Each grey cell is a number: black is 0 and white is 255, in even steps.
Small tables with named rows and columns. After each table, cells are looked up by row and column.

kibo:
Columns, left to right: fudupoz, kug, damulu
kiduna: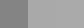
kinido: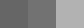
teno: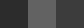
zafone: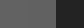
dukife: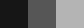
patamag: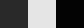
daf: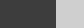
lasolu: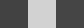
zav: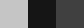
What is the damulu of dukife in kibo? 180
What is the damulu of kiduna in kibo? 170
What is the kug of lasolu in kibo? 210
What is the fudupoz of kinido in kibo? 102
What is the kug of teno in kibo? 98
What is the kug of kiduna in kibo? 169
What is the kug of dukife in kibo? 86
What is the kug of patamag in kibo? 229
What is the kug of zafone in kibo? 97
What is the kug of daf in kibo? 61

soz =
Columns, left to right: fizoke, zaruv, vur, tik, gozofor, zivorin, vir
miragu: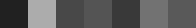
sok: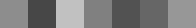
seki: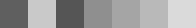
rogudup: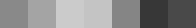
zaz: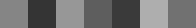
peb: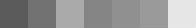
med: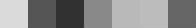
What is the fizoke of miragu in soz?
33
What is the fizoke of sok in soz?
141
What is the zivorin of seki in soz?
185
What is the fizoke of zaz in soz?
133
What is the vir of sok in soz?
151
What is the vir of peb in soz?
230
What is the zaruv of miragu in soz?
172
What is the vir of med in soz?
102
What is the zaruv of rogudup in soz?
164
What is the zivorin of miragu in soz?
114
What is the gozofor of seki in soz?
165
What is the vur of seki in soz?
85
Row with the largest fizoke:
med

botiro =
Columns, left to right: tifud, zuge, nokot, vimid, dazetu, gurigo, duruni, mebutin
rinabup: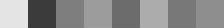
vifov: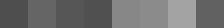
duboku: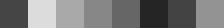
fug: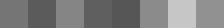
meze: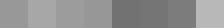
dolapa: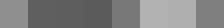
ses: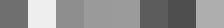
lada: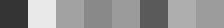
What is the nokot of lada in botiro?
162
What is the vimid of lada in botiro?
137
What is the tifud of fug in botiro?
117
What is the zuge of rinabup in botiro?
59
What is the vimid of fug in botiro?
95
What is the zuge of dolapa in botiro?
95
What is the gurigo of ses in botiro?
92
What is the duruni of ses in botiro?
78
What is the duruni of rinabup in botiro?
120
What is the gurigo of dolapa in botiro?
178
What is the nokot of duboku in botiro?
169
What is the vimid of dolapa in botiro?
91
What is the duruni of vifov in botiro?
163
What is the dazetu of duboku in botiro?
102
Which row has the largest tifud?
rinabup

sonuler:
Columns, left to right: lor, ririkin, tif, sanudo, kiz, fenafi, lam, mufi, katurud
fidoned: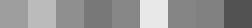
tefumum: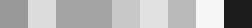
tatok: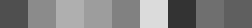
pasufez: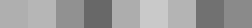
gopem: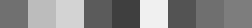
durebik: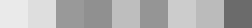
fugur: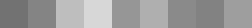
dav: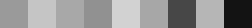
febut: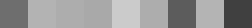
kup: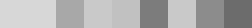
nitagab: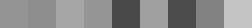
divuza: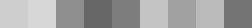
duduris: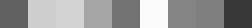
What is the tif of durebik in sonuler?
153
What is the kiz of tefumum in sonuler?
200
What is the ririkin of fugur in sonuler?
132
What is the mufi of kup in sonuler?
140
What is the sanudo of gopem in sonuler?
91
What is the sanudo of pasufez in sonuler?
104
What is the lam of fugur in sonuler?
138
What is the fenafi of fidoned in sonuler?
232
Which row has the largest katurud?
nitagab

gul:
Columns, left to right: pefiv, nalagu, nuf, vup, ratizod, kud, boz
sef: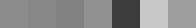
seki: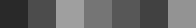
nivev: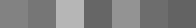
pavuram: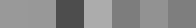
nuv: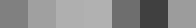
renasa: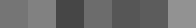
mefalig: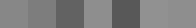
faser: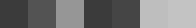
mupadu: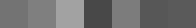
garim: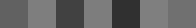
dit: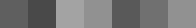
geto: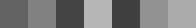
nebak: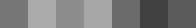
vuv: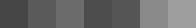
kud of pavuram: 146
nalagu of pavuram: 152
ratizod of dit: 89
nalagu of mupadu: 127
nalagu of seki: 76
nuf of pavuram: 77
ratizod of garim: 48
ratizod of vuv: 86
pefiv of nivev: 130
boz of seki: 147
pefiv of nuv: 128
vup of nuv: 177
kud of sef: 200
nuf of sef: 129
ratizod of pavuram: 125
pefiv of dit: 95
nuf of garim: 65
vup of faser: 59
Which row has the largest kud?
sef

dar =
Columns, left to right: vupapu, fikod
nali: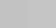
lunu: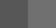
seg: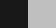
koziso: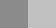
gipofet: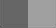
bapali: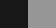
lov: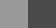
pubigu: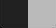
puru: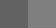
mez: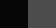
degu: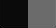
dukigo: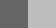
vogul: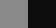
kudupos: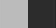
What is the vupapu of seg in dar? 23
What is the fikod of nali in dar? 197
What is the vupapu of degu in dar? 10
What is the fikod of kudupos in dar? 44
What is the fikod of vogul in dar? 13
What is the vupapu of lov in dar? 153
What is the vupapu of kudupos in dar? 187
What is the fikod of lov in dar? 75
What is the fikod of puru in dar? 127
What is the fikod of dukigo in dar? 189
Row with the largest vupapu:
nali

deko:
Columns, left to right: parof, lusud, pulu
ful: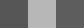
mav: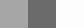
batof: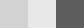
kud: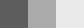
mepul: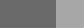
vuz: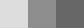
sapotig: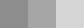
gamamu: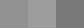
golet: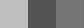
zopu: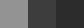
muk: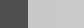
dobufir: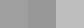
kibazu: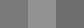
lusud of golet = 83
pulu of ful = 93
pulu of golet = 117
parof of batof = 210
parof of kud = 93
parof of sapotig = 140
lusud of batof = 232
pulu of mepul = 167
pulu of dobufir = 190
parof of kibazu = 122
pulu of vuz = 103
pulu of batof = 93
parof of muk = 79
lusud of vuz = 141
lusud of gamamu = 157
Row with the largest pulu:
mav

